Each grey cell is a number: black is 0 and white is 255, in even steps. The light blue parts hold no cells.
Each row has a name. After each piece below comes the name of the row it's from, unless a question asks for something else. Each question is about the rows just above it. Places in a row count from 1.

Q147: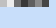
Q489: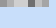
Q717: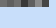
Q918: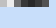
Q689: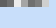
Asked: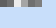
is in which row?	Q689
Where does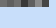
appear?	Q717
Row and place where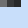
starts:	Q918, 3
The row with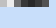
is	Q918
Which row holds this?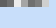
Q689

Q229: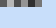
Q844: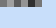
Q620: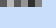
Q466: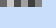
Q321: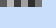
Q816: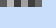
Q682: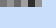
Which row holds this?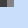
Q466
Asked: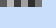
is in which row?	Q321
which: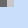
Q466
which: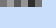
Q844

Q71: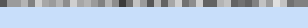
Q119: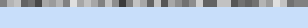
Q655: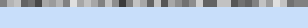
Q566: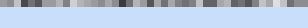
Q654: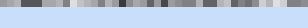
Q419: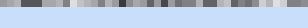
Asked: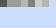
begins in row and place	Q566, 6
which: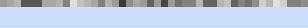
Q419
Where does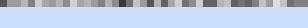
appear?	Q71

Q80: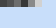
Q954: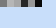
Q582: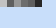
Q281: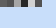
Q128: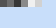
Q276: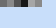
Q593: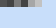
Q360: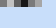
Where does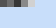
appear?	Q80
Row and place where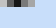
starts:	Q360, 2
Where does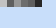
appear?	Q582
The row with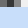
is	Q128
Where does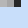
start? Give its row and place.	Q954, 2

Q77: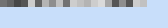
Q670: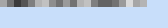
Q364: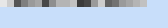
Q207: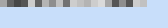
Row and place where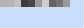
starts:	Q364, 9
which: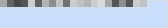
Q207

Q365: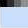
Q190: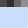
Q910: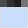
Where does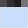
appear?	Q910
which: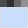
Q190

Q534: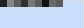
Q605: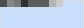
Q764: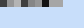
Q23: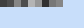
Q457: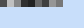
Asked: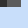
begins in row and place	Q605, 4
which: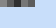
Q534
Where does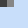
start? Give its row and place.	Q764, 4
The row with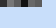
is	Q534
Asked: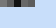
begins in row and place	Q534, 5

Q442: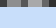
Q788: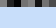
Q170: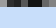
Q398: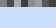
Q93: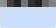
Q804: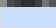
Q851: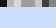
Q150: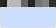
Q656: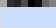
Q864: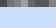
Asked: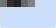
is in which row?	Q93
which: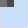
Q788
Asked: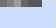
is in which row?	Q864
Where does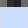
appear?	Q93
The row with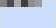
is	Q398
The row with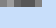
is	Q864
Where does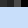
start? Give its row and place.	Q656, 2

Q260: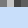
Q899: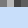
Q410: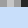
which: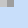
Q410
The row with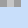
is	Q410

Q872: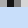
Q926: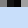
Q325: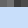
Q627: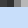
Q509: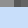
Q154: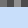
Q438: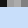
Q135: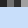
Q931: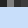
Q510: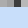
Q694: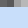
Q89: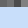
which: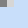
Q872
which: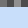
Q154
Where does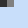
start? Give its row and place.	Q627, 2
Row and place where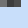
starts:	Q325, 2
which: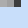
Q510
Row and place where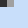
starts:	Q135, 3
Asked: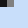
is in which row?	Q872

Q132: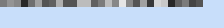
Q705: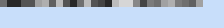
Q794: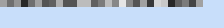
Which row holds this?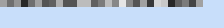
Q794
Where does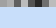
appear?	Q705

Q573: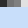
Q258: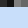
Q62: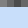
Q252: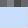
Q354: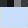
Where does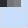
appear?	Q573
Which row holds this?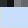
Q258
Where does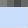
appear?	Q62
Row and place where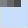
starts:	Q62, 1

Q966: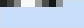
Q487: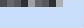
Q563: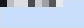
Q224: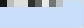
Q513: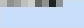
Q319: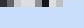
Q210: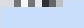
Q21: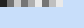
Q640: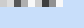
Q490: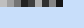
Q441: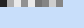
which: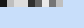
Q224
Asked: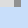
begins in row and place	Q319, 4
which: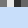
Q210
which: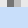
Q21
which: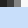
Q966
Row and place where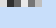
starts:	Q224, 4

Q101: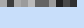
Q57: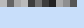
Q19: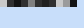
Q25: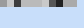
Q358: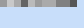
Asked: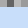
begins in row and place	Q358, 3
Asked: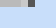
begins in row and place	Q25, 4

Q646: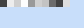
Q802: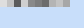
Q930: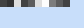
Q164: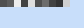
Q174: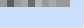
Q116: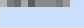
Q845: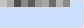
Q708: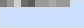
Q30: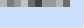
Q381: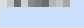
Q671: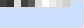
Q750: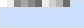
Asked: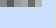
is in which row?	Q845
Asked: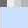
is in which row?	Q750
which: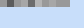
Q174
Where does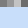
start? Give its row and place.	Q30, 2
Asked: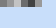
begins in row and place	Q30, 2

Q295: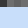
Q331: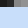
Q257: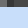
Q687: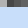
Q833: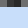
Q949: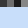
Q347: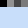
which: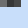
Q257
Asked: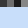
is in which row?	Q949
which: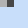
Q687
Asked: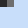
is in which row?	Q833
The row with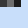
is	Q949

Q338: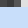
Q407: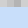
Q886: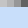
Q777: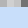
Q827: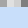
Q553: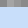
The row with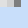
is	Q827
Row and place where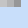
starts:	Q886, 1
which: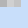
Q777
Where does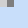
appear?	Q827
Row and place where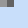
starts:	Q886, 3

